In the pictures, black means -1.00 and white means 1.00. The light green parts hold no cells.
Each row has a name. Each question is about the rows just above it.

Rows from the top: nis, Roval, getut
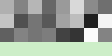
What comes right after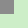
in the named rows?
[-0.13]
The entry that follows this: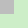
[-0.75]
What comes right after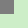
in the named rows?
[-0.48]
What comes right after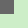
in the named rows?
[0.21]
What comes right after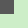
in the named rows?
[0.27]
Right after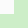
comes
[0.03]

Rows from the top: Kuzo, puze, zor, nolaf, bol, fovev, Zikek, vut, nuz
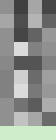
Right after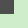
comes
[0.41]
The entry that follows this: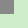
[-0.34]
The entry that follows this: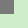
[0.19]
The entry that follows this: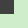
[0.30]
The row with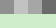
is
nuz
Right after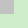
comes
[0.30]
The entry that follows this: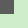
[0.36]

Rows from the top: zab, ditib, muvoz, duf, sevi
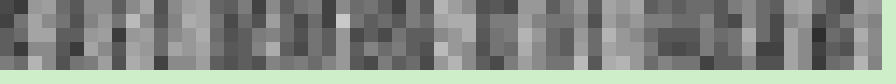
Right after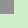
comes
[0.03]
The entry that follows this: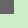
[-0.26]

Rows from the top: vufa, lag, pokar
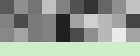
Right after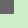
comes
[0.12]
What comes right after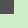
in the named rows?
[-0.59]
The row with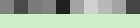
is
lag
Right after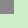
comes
[0.28]
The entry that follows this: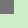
[0.51]

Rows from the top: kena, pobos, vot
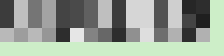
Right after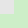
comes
[0.03]
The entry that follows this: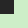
[-0.65]

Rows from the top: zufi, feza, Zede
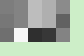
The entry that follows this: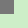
[0.03]
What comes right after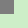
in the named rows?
[0.03]
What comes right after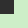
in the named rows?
[-0.57]
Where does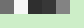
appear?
Zede
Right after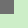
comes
[0.94]
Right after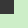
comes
[0.03]

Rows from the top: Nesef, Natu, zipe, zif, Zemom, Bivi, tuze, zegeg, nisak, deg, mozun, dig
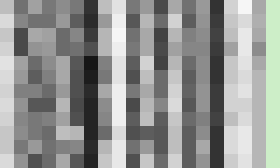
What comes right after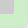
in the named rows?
[0.77]
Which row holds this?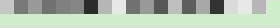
mozun
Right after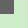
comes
[0.15]

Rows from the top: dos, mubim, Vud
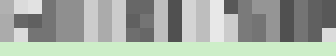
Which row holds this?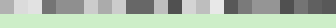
dos
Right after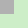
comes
[0.72]
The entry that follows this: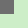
[-0.19]

